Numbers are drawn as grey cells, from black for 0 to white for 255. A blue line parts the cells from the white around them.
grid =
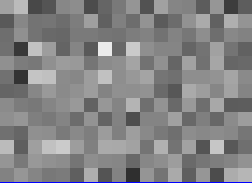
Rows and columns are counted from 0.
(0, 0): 161
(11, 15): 126
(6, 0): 101
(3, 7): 235
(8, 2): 127
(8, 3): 121
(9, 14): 136
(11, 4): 141
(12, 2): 133
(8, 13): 104
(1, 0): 89
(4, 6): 117
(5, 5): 135
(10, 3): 193
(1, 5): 125
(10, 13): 162
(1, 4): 109
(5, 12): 112
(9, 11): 121
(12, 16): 172
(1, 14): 171
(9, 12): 111
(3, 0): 112
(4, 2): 120
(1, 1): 135
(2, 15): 110
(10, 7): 170
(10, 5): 157
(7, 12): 105
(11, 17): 146
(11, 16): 132
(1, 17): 148
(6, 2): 135
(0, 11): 161
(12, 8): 131
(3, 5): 133
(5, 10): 164

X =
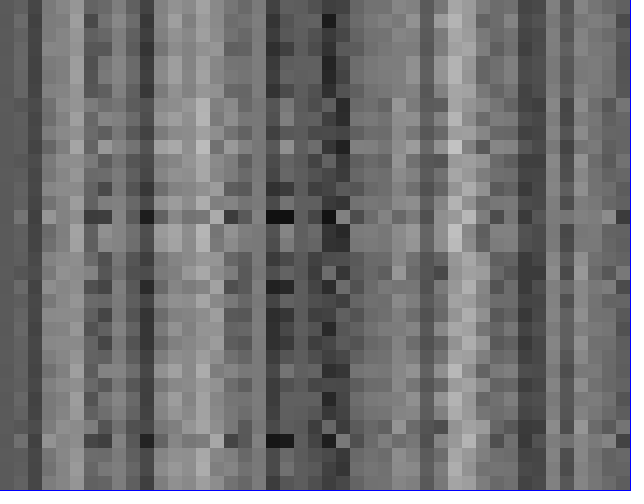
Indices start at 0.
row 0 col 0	90
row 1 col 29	146
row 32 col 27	108
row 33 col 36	115
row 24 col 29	109
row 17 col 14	177
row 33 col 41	130
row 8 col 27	114
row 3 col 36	112
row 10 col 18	119
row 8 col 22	96
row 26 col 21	96
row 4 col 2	66
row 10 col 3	102
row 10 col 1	94
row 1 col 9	108
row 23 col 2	67
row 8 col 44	103
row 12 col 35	111
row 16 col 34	94
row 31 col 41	134
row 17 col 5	161
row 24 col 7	70
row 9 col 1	93
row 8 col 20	127
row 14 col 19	74
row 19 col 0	91
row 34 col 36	112
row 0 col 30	90
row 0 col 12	146
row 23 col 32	167
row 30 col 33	162
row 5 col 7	121
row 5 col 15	133
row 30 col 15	142
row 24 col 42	112
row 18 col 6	106
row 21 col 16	121
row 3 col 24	90
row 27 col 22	70

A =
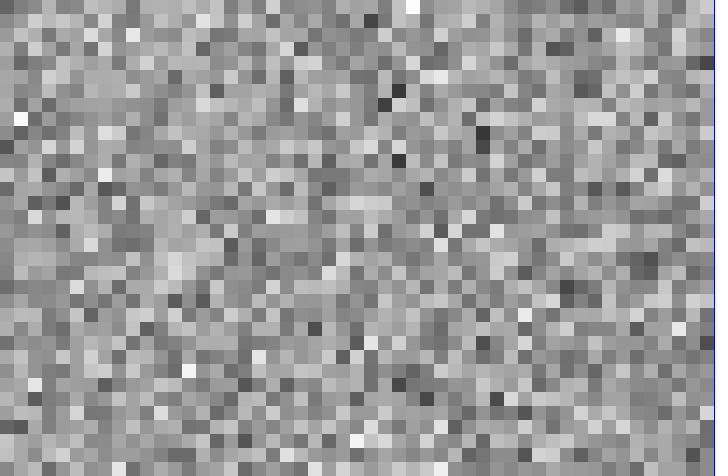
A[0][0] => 100
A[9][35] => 142
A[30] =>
[100, 89, 169, 128, 155, 160, 173, 130, 156, 191, 150, 170, 176, 115, 119, 179, 195, 129, 155, 133, 160, 194, 163, 196, 161, 136, 220, 153, 121, 160, 144, 226, 96, 144, 172, 165, 155, 206, 162, 114, 154, 163, 209, 159, 214, 163, 140, 177, 154, 179, 110]
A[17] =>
[140, 166, 167, 159, 139, 170, 217, 145, 115, 110, 124, 181, 164, 168, 195, 193, 91, 153, 111, 137, 158, 159, 147, 122, 162, 109, 147, 122, 131, 140, 130, 222, 118, 170, 196, 172, 164, 149, 108, 173, 179, 193, 206, 204, 153, 150, 166, 130, 106, 192, 185]
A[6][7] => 170
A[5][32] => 183
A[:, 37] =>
[119, 140, 108, 118, 166, 123, 133, 124, 176, 129, 170, 116, 153, 132, 202, 143, 157, 149, 144, 92, 193, 139, 234, 105, 214, 111, 171, 199, 162, 85, 206, 141, 84, 151]
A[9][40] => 137
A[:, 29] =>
[252, 178, 151, 147, 215, 141, 180, 190, 146, 154, 149, 188, 167, 146, 145, 120, 161, 140, 118, 135, 182, 148, 194, 181, 150, 155, 100, 117, 131, 162, 160, 148, 134, 181]
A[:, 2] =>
[138, 206, 175, 205, 127, 137, 141, 162, 109, 134, 147, 178, 194, 169, 95, 217, 145, 167, 180, 155, 136, 137, 185, 173, 140, 147, 147, 230, 92, 183, 169, 158, 140, 187]
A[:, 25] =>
[161, 167, 122, 126, 164, 114, 151, 151, 151, 154, 198, 171, 144, 154, 214, 161, 132, 109, 177, 116, 134, 148, 138, 111, 91, 209, 177, 178, 95, 153, 136, 243, 112, 177]
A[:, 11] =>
[177, 192, 145, 185, 155, 166, 142, 122, 113, 167, 144, 103, 165, 123, 178, 165, 166, 181, 191, 176, 202, 157, 158, 128, 121, 147, 130, 197, 138, 221, 170, 145, 130, 172]
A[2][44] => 233
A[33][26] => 154
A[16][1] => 135
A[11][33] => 140
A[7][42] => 178
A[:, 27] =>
[126, 120, 205, 142, 110, 185, 178, 63, 171, 178, 133, 166, 165, 137, 201, 171, 112, 122, 174, 140, 166, 198, 178, 172, 144, 181, 143, 168, 169, 202, 153, 216, 165, 173]
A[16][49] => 113
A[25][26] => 115
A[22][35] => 191
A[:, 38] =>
[126, 179, 158, 178, 181, 136, 115, 209, 154, 204, 111, 134, 208, 167, 118, 146, 163, 108, 118, 133, 166, 194, 143, 141, 127, 152, 119, 106, 200, 147, 162, 174, 211, 144]
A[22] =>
[170, 187, 185, 124, 143, 197, 99, 157, 146, 199, 206, 158, 207, 121, 155, 131, 204, 174, 124, 195, 118, 143, 139, 160, 132, 138, 158, 178, 166, 194, 146, 118, 136, 171, 100, 191, 142, 234, 143, 116, 162, 169, 168, 191, 175, 210, 131, 156, 121, 184, 115]
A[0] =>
[100, 127, 138, 180, 132, 137, 190, 180, 172, 120, 176, 177, 174, 191, 171, 194, 127, 162, 128, 207, 133, 141, 146, 130, 175, 161, 166, 126, 194, 252, 142, 160, 163, 185, 176, 165, 138, 119, 126, 143, 109, 92, 131, 110, 159, 149, 179, 144, 116, 183, 203]
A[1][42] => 157
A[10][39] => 159
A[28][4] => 132
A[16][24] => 189
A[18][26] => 162
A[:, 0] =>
[100, 138, 154, 176, 158, 167, 166, 173, 158, 140, 86, 133, 196, 107, 146, 138, 152, 140, 135, 130, 109, 143, 170, 175, 113, 170, 143, 160, 182, 158, 100, 197, 192, 135]
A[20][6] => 144
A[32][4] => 209
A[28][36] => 216
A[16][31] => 92
